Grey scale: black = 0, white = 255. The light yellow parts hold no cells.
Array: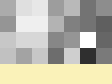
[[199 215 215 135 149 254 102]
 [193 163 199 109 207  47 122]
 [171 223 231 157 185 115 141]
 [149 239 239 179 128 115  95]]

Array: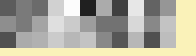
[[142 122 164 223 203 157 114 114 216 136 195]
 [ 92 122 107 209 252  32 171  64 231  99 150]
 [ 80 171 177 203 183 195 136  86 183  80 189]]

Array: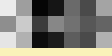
[[235 158   5  21 106  74 164]
 [229 177  13  28  93  74 177]
 [142 203  60 135 113  87 100]]

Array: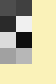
[[219  15]
 [161 183]
 [ 77  64]
 [ 42 240]]

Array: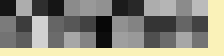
[[123  60 209 101  87  66   7 145 131  52  52 101  66]
 [115  93 209 107 167 131  13 159 153  79 107 167 115]
 [ 21 173  46  21 139 153 145  27  40 173 181 139 187]]

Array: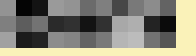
[[161  27  35 140 133  99 121 181 188 115  85]
 [147   4  19 154 147 107 127  71 121 140  99]
 [127  93 115  42  49  19  49 168 175  35  11]]
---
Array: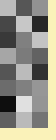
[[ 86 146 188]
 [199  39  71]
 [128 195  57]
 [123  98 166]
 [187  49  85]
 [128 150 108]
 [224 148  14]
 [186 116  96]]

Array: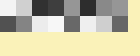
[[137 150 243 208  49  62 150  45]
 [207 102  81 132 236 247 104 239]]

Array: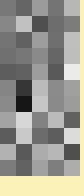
[[116 183 120 101 155]
 [109 123 135 193  79]
 [111 191 116  96 157]
 [102 190 112 119 138]
 [ 89 235  93  97 157]
 [139 160 133  54 187]
 [138 156 138  22 198]
 [187  97 163 215 130]
 [ 93 220  92 201 108]
 [183  78 178  89 172]
 [126 173 124  98 161]]

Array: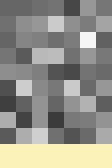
[[150 118 102 102 110 115  71]
 [123 164 112 142 150 203 143]
 [245  96 101 133 128 111 123]
 [150 120 117  90 185 188 113]
 [115 105 141 138 127  83  73]
 [105 150  80 204 137 120 202]
 [177  94  63  97 147 101 147]
 [124 147 173  67 147  59 121]
 [106 170  90 173 207 112  83]]

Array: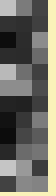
[[123  68 193]
 [ 47  64  50]
 [ 44 140  13]
 [ 43 107  44]
 [111  64 185]
 [141  77 141]
 [ 33  62  35]
 [ 55 124  18]
 [ 70  91  12]
 [107 117  40]
 [153  60 197]
 [136 131  66]]

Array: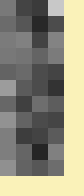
[[ 59 200 121  68]
 [ 40  76 107  86]
 [ 67 131 123 129]
 [100 123 120 116]
 [ 76  68  99 106]
 [ 76  51 156  91]
 [110  93 103  64]
 [ 75  69 146  99]
 [ 67  91 126  61]
 [ 37 128 126 101]
 [ 87 109 144  99]]

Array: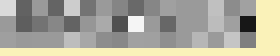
[[140 161 218  98 154 100 205 115 154 133 105 134 160 154 154 192]
 [160  23 154  94 115 135  99 150 170  80 245 154 103 154 154 188]
 [197 127 159 153 154 154 189 167 141 136 161 160 143 154 182 154]]

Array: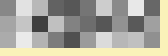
[[232 103 135 226 184  98  87 117 205 138]
 [ 89 160 165 197  63 192 130 109  86 146]
 [192 144 171 234 179 124  80 155 219 183]]
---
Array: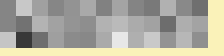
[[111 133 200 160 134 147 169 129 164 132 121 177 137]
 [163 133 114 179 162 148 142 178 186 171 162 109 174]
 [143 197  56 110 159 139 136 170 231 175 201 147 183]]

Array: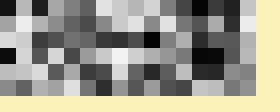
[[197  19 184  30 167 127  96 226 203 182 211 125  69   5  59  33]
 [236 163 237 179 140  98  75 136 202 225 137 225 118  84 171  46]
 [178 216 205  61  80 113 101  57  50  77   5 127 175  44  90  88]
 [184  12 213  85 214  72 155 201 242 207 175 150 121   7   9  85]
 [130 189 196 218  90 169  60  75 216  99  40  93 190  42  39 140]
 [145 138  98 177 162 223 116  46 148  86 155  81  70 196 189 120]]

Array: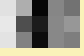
[[114 225 174   6 134]
 [151 232  78  28 136]
 [126 227 130  13 136]]

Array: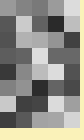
[[220 153 131 121 155]
 [190  87 203  98  42]
 [ 65  82 178 172 148]
 [104  93  99 221 104]
 [ 82  57 136 188 220]
 [ 73 129 146  44 100]
 [159 201  64  69 219]
 [212  62  89 163 166]]

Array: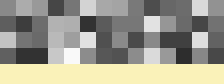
[[146 137 172 153  70 118 211 168 164 121  77 103 108 217]
 [114  94  61 109 178 175  50  91 119 119 226 150 106  70]
 [ 98 195 116 106 185 158 225  80 138  74 137  64  64 222]
 [ 72  96  50  50 200 249 140  87  82 140 218 153  45 135]]

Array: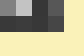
[[ 87 129 195  55]
 [ 70  57  60  56]]

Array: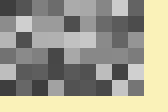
[[ 99  62  84 127 108 171 168 134 204]
 [ 76 140 207 155 155  78 152 106  91]
 [149 181  80 176 177 193 199 138 101]
 [124 114 138 128  71 168 136 136 137]
 [208 190  90  94  72  89  81 189  67]
 [117  62 103  62 162  82  86  72 196]]
